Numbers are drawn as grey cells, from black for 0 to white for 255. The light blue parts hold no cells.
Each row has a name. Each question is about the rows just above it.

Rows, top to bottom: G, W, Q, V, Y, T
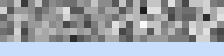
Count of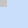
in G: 8
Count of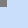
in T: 6
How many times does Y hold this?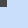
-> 3
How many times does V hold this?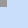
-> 4
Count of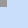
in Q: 9
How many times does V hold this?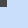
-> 2
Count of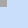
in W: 5

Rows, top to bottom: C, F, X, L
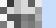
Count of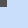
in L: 1
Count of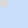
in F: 3

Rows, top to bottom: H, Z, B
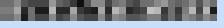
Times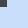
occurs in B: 8
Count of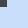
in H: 5
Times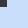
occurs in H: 1
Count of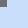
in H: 8
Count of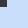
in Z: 4
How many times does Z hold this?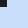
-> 4
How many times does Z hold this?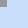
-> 1

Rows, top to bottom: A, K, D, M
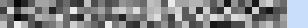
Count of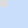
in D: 6
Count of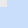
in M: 2
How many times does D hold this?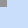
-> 2
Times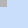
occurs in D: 2
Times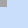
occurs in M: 6

